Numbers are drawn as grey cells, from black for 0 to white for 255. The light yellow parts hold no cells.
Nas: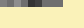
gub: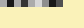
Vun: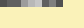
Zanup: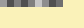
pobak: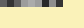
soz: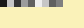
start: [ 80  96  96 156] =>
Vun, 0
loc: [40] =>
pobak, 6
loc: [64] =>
Nas, 5
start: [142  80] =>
Zanup, 6

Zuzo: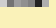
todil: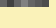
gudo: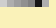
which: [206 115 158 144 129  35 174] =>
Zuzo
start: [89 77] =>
todil, 5
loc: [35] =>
Zuzo, 5
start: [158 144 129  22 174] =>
gudo, 2
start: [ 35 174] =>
Zuzo, 5
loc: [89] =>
todil, 5

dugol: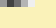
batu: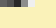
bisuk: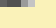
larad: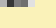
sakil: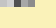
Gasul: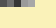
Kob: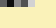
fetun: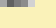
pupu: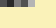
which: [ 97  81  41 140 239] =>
batu
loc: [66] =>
dugol, 1
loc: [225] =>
larad, 4

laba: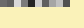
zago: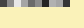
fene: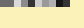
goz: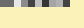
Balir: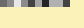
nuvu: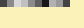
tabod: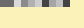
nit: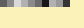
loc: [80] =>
laba, 9
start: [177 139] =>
nit, 3
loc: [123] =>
laba, 3
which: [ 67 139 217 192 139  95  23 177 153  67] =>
nuvu

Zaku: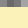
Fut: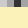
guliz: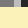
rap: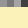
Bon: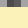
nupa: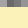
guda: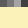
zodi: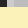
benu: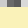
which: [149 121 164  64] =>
rap
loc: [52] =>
Fut, 2
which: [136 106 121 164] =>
Zaku
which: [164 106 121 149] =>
nupa
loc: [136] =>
Zaku, 0

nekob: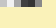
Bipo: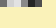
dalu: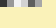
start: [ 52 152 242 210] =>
dalu, 0
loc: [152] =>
dalu, 1
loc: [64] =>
nekob, 3
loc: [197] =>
nekob, 0

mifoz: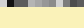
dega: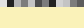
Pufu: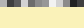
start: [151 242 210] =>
Pufu, 6
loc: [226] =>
dega, 0
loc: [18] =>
mifoz, 1
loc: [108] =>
Pufu, 4

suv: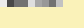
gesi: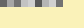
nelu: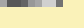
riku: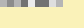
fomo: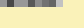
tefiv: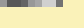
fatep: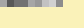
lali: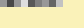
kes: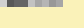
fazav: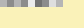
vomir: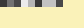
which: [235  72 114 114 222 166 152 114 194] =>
suv
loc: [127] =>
lali, 5
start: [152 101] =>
lali, 6

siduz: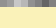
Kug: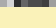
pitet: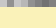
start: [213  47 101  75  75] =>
Kug, 1
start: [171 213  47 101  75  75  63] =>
Kug, 0
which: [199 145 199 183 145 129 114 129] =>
pitet

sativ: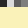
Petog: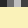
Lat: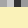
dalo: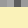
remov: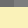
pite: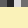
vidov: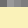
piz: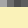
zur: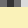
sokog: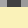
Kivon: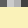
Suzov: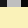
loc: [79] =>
piz, 2
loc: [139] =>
vidov, 2
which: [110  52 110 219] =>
zur
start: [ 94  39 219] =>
pite, 0

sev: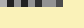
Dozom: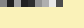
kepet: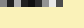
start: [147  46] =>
sev, 4
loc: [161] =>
Dozom, 2
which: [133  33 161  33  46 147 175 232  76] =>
Dozom
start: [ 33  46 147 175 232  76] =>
Dozom, 3
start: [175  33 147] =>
sev, 0

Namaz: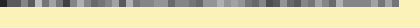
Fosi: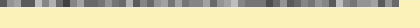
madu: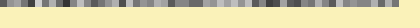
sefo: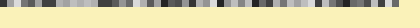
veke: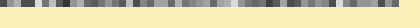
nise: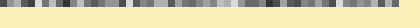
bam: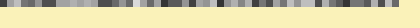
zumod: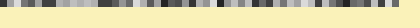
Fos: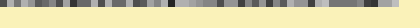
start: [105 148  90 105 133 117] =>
Fosi, 39
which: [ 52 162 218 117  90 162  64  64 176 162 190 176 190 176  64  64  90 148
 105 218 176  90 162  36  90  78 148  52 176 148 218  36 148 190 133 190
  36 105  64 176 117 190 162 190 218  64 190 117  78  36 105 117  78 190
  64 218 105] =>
sefo
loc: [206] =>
madu, 5
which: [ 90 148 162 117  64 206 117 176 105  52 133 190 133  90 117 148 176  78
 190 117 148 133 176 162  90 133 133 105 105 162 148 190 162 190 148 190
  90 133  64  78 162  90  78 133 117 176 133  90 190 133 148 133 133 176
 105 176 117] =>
madu

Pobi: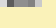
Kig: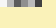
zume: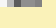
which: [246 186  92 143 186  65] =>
Kig
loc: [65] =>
Kig, 5
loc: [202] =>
Pobi, 5
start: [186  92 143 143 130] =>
zume, 1
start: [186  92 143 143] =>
zume, 1

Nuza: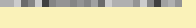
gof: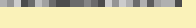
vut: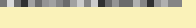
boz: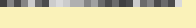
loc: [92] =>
gof, 21
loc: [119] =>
vut, 0
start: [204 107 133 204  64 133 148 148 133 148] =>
Nuza, 2
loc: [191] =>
gof, 5
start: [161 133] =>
vut, 7

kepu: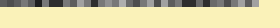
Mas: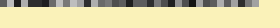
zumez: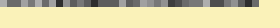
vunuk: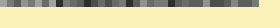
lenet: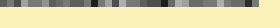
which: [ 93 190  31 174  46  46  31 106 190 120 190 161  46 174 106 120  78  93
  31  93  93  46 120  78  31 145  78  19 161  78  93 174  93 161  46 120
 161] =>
Mas
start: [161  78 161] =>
kepu, 21
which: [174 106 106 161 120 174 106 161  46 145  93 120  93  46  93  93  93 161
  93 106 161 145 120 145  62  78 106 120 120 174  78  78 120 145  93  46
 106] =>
zumez
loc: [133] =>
vunuk, 33
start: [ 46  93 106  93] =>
vunuk, 24
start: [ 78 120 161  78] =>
kepu, 19
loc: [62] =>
zumez, 24

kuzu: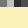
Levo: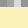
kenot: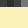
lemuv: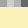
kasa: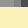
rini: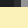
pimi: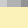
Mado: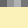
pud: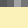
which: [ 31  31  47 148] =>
rini
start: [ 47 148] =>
rini, 2
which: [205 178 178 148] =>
pimi
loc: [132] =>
kasa, 2
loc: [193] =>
kuzu, 1

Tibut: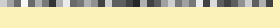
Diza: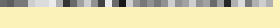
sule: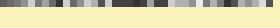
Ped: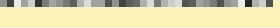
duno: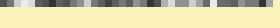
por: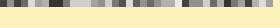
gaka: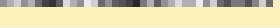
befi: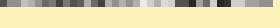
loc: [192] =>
befi, 3
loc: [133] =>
gaka, 36
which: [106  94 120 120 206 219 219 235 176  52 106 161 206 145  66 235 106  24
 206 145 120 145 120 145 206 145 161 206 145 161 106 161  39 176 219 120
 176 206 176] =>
Diza
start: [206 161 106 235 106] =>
duno, 27
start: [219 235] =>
Diza, 6
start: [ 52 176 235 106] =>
Tibut, 7

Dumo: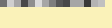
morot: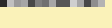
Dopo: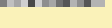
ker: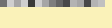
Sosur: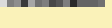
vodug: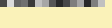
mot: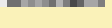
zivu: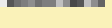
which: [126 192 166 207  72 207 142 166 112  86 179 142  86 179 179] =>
Dopo
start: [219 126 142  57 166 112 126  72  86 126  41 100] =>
Sosur, 0
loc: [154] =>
morot, 2
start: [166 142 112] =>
mot, 5
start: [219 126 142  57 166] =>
Sosur, 0
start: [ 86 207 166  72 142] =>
morot, 9
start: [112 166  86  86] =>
morot, 6

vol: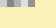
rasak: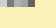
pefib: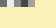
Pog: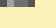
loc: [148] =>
vol, 4
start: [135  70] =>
pefib, 2
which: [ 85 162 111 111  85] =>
Pog
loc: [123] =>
rasak, 1
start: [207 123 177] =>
rasak, 0

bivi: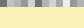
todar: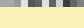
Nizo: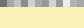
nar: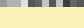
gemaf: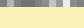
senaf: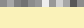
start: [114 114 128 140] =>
gemaf, 3
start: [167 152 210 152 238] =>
Nizo, 5
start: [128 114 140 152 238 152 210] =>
senaf, 2

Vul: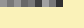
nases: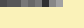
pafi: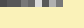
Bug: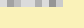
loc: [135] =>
nases, 7
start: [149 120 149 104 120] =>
Vul, 0
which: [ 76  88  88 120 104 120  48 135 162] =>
nases
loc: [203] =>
Bug, 8
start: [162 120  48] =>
Vul, 6
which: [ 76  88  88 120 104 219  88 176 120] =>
pafi
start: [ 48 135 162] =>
nases, 6

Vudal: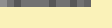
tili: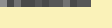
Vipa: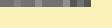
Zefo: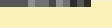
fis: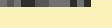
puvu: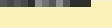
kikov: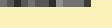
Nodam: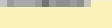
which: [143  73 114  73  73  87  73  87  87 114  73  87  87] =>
tili
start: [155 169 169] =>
Nodam, 1
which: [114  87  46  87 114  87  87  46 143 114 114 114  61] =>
kikov
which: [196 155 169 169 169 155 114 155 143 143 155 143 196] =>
Nodam
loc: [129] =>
Vipa, 2
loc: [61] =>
kikov, 12
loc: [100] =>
Vudal, 12

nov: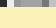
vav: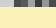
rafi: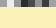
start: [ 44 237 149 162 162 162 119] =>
nov, 0
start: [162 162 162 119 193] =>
nov, 3
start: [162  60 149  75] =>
vav, 4
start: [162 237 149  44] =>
rafi, 0
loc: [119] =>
nov, 6

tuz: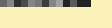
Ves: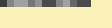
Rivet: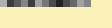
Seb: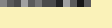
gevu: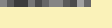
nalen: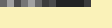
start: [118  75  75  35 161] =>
Seb, 5
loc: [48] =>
tuz, 2
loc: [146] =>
Ves, 5

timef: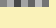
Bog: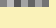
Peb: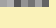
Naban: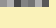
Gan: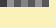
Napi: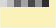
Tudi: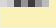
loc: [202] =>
Tudi, 1
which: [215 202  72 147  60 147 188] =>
Tudi

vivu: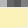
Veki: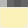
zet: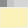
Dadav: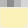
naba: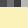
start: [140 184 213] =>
Dadav, 1
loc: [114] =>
naba, 1
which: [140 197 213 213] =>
zet
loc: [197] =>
zet, 1
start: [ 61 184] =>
naba, 2
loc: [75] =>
naba, 0

